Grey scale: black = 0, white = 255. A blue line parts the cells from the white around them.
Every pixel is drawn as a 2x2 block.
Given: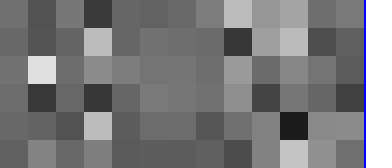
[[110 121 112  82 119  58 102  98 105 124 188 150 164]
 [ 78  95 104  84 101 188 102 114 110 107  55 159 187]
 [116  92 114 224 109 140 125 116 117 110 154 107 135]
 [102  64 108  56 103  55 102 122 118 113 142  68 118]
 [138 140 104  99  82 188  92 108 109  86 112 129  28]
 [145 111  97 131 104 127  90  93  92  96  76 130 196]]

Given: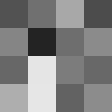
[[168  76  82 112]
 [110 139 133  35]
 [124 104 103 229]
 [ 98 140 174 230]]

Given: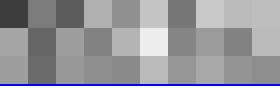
[[186 190  61 123  92 176 145 197 119 201]
 [130 187 166 102 158 130 180 237 132 155]
 [148 142 158 107 152 142 138 186 150 168]]

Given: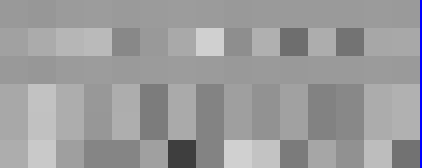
[[155 154 153 151 155 156 154 155 156 155 153 154 154 154 154]
 [167 168 161 171 182 186 136 153 169 208 142 176 110 173 115]
 [155 154 153 151 155 156 154 155 156 155 153 154 153 154 154]
 [172 177 168 194 173 152 173 124 170 131 159 146 161 130 136]
 [172 177 168 193 173 151 174 124 170 131 159 146 161 130 136]
 [189 114 173 201 159 133 133 160  62 131 208 195 123 166 145]]

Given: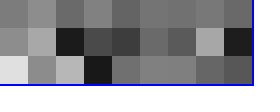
[[120 105 124 141 106 129 100 116 113]
 [167  29 141 168  27  74  61 106  90]
 [102  87 224 140 183  24 112 128 127]]

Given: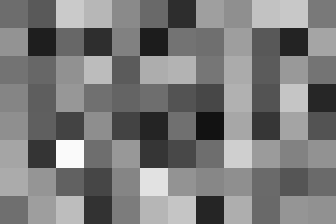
[[200 121 109  89 202 183 138 105  45 159 143 194]
 [ 35 165 147  30 103  46 129  28 115 111 158  88]
 [153 116 115 103 145 188  91 173 179 118 171  91]
 [197  38 133  94 151 112 100 110  83  71 177  83]
 [164  83 143  95  67 142  67  36 112  18 167  54]
 [130 146 165  52 250 110 152  53  72 110 207 155]
 [ 85 106 171 149  97  70 133 226 147 135 143 106]
 [149 145 111 158 189  50 124 182 197  37 174 105]]
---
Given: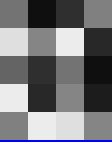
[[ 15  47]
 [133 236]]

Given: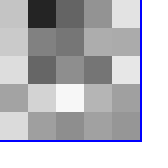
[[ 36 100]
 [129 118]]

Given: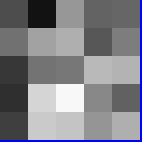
[[ 18 151]
 [162 175]]

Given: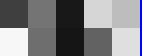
[[116  24]
 [110  21]]

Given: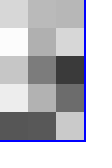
[[186 183]
 [176 215]]

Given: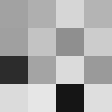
[[175 214]
 [195 143]]
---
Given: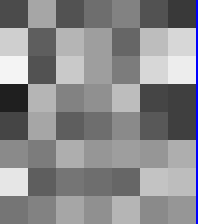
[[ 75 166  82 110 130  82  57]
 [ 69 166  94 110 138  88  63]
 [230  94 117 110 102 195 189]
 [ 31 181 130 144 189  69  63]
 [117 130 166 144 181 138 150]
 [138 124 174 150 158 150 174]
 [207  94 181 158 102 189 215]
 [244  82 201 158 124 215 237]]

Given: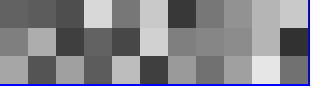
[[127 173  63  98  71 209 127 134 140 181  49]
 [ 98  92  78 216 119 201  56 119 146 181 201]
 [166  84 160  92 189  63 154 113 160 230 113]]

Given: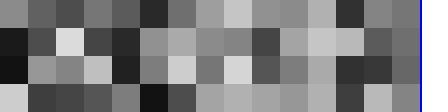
[[205  62  69  85 125  18  77 164 177 164 151 177  62 185 132]
 [139  97  77 118  91  41 111 158 197 145 139 177  49 132 118]
 [ 18 151 132 191  33 125 205 118 213  85 125 170  49  56 103]
 [ 26  77 219  69  41 145 170 139 132  69 164 197 185  91 111]]

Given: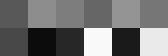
[[ 72  12  39 249  26 234]
 [ 88 141 125 102 148 118]]

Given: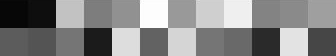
[[ 92  84 117  27 221  98 213 117 105  42 227  70]
 [  7  14 194 125 145 253 153 207 239 131 138 159]]

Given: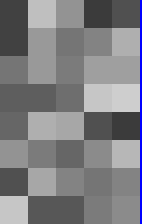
[[198  87  87 123 139]
 [147 123 102 139 183]
 [ 94  94 110 198 206]
 [ 65 153 117 131 175]
 [117 153 123 159 159]
 [ 80 167 131 117 131]
 [ 65 191 147  59  80]
 [102 175 167  80  59]]
